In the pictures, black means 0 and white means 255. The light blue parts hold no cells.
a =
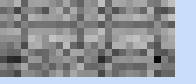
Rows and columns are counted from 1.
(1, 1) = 157
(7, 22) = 109
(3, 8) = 158
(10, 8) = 99
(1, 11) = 121
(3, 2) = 138
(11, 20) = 134
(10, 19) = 109
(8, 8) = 130
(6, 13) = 183
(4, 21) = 109
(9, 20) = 155
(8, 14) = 136
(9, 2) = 43
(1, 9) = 129
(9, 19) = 144
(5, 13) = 155
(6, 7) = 145
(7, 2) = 111
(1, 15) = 191
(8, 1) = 116
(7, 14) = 116
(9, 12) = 92
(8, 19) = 130
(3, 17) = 162
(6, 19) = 185
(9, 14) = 124
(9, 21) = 151
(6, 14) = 185
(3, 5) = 177
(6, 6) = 169
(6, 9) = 181
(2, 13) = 148
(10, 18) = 101
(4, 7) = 116
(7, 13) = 145
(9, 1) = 74
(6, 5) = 187
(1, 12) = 99

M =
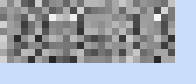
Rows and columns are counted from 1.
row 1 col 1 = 188
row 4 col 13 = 164
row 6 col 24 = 140
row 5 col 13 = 179
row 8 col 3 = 89
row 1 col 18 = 198
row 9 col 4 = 141
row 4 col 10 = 123
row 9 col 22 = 137
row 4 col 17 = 182
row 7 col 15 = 115
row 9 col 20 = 171
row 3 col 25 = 122
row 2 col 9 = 115
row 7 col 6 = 139
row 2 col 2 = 158
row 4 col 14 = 153
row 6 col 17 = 176
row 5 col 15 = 148
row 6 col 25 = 51
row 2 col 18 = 107
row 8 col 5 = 182
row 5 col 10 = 155
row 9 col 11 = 54
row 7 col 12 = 53
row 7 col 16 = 160
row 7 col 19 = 163
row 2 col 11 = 77
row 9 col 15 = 140
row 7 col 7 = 81
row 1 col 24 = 114
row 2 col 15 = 125
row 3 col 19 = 112
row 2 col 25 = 123
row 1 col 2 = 135
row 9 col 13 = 134
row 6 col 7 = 147

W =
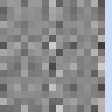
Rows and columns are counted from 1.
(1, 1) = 139
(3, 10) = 133
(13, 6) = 145
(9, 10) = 136
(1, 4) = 108
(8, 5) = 142
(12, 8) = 144
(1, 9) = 98
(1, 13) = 133
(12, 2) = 137
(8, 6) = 153
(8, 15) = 117
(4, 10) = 142
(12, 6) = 140
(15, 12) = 139
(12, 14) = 141
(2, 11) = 110
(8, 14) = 180
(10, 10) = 146
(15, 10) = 149
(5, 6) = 145
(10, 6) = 126
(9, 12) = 128
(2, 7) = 116
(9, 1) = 136
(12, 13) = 138
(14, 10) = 134
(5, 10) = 135
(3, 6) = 139
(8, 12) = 156
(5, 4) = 126
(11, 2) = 120
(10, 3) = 111
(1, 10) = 135
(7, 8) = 205

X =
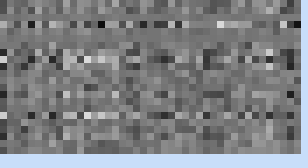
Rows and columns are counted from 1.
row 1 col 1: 77
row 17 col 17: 173
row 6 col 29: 117
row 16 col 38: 109
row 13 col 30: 113
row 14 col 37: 163
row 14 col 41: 118
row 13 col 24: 116
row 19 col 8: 106
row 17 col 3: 117
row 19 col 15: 111
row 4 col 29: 128
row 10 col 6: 152
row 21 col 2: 121
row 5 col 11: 126
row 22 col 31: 113
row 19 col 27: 93
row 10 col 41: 104
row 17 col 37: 72
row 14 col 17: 186
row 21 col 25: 132
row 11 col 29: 93
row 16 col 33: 84
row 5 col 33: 115
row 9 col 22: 92
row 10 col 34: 130
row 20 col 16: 138
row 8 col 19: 76
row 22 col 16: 99
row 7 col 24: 129
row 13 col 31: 114
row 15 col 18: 115
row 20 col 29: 104
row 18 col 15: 108
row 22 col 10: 103
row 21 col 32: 91
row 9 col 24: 48
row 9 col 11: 183
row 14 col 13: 126

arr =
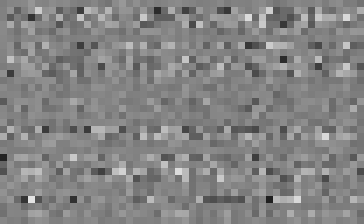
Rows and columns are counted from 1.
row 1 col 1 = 126
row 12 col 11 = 137
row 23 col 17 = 156
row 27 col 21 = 120
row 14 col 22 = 124
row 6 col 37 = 126
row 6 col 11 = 127
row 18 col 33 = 107
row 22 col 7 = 139
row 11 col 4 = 150
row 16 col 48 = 107
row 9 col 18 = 107
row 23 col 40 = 124
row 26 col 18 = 135
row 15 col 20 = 125
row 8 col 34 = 121
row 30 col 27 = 110
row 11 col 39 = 139
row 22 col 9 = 129
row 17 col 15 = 144
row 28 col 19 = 155
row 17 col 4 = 119
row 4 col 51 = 119
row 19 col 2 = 178
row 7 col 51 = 94
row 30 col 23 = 132
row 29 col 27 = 125
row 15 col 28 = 100
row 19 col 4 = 112
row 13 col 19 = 136
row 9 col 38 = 157
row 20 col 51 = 153
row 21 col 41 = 122
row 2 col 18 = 148
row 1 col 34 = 130
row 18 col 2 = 109
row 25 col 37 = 93
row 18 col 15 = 133
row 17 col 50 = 138

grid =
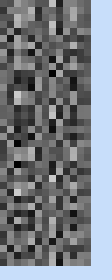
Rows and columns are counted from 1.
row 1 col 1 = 86
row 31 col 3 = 35
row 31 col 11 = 17
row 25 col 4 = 107
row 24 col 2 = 135
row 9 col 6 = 76
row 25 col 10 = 45
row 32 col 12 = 75
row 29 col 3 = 30
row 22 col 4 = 132
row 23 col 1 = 68
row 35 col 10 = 95
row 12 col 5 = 30
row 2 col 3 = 126
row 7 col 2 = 101
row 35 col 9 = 120
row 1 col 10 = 130
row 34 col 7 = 99
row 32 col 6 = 121
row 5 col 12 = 137
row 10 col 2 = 101
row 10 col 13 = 93
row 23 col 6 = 43
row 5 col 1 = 65
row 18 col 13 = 93
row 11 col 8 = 4
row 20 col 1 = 143
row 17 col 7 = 78
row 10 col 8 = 148
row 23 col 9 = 79
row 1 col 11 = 130
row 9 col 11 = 133
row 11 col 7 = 106
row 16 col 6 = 140
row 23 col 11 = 176
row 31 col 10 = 83
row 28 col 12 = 66
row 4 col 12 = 94
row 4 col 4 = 129
